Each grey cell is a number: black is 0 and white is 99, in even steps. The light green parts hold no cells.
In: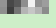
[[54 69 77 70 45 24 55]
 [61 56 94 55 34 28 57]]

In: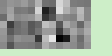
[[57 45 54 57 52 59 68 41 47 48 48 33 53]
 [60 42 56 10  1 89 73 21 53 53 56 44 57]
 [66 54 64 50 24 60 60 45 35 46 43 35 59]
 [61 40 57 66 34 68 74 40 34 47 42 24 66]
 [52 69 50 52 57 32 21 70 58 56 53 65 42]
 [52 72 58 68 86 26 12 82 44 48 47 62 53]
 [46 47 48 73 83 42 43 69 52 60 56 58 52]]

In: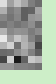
[[44 48 50 50 58 58]
 [72 78 38 10 81 27]
 [37 50 63 55 43 41]
 [27 61 70 44 81 70]
 [40 51 68 77 62 90]
 [54 48 56 57 53 69]
 [42 55 49 45 50 45]
 [60 58 37 52 45 52]
 [64 39 37 54 48 68]
 [42 49 65 75 62 86]]

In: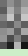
[[ 8 70 12 31]
 [29 49 30 58]
 [65 37 60 55]
 [37 53 35 40]
 [77 41 77 51]
 [68 50 67 36]
 [58 46 56 43]]

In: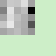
[[58 66 73 69 64]
 [32 67 71 90 77]
 [56 68 74 85 64]
 [ 2 73 67 88 50]
 [63 86 77 78 64]]

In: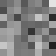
[[45 44 68 48 49 47 67 57]
 [13 59 75 33 47 46 69 77]
 [51 40 63 57 38 46 63 59]
 [31 58 47 20 41 60 65 62]
 [65 41 39 41 40 60 58 38]
 [17 60 76 53 47 28 49 68]
 [58 47 43 46 41 59 53 30]
 [88 36 53 49 34 54 45 40]]

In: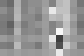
[[58 59 63 90 65 62 59 60 59 62 58 60]
 [49 64 79 31 70 60 47 54 54 72 47 49]
 [58 59 65 24 89 62 59 60 57 63 56 60]
 [49 62 77 96 52 60 51 54 52 69 45 48]
 [44 58 74 58 51 61 57 54 48 63 38 47]
 [49 63 78 70 73 60 48 54 54 71 47 49]
 [53 57 75 75 90 64 53 57 51 69 48 55]
 [46 59 75 71 51 61 55 55 50 67 41 47]]
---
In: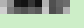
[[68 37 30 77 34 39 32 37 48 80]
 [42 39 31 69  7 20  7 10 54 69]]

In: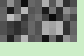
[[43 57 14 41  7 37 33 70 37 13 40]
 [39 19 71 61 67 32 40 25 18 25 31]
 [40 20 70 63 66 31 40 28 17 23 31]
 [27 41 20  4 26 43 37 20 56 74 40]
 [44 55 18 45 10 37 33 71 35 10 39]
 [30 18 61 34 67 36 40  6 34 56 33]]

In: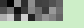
[[39 50 57 44 13 80 20 78 67]
 [43 59 23 41 52 22  5 45 31]
 [39 32 26 25 55 17 58  1 18]]

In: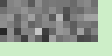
[[36 30 28 52 49 44 62 21 38 54 25 45 55 44]
 [50 37 62 37 56 59 40 24 77 50 51 26 55 15]
 [43 47 47 36 46 59 51 52 45 39 56 40 50 55]
 [63 62 54 49 29 70 35 54 45 62 51 38 59 54]
 [48 50 41 43 32 46 54 45 51 50 57 51 50 44]
 [43 53 50 41 46 46 47 45 55 35 49 54 51 29]]

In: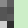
[[18 80]
 [35 33]
 [30 33]
 [36 53]]

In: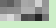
[[45 14 32 29 69 84 77]
 [60 51 68 68 56 55 53]
 [58 81 63 65 49 37 41]]

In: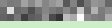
[[66 47 49 53 98 66 73 20 29 55 39 36 25 46 35 39]
 [54 48 69 42 78 42 53 43 47 52 43 31 44 41 87 41]
 [40 55 58 46 31 51 34 63 58 52 64 53 63 48 47 52]]

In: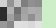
[[88 84 86 87 53 59]
 [67 56 65 49 62 17]
 [66 67 63 43 69 17]
 [54 56 49 77 57 81]]

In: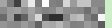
[[36 55 60 51 50 60 71 65 66 38 54 60 53 54 58]
 [95 41 50 74 70 51 18 18 30 84 62 38 25 61 41]
 [49 57 43 52 54 55 63 53 51 55 64 56 62 60 53]
 [53 53 76 76 60 83 48 50 99 48 91 68 25 47 64]]
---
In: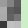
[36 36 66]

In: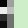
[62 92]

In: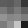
[21 47 52 48]

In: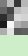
[71 73 36 10]

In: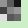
[ 8 52 86]

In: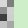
[49 56]

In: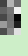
[43 46 28]

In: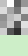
[58 47 73 60]
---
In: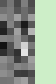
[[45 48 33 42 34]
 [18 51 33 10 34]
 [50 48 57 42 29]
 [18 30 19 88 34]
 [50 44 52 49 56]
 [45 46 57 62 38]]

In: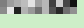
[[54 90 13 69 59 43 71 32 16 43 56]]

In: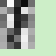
[[68 49 10 88 70]
 [46 88 11 32 54]
 [65 17 47 93 61]]

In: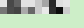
[[46 29 26 66 40 79 90 17  5 79]]

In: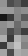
[[61 60 52 55]
 [55 60 42 53]
 [68 23 69 56]
 [64 29 67 63]]

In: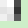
[[88 91 20]]
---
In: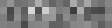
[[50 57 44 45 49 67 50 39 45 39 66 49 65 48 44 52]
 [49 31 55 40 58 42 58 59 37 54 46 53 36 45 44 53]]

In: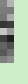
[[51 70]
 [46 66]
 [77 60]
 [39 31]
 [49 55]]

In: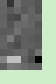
[[40 20 44 36 36 33]
 [38 30 28 43 38 39]
 [35 36 44 37 37 35]
 [39 34 30 37 37 35]
 [51 74 75 37 30  2]]

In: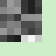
[[39 60 52 20 13 26]
 [30 36 23 55 57 58]
 [59 47 55 34 24 32]]

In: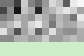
[[45 46 24 79 51 40 59 84 75 36 91 96]
 [48 55 71 64 58 77 68 54 71 63 46 90]
 [87 62 32 63 77 38 61 86 62 56 55 67]]

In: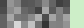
[[27 58 50 33 34 39 53 39 25 29]
 [38 65 46 44 53 68 30 64 49 63]]

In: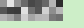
[[58 89 57 41 28 32 40 70 17]
 [70 63 50 80 64 71 72 47 43]]
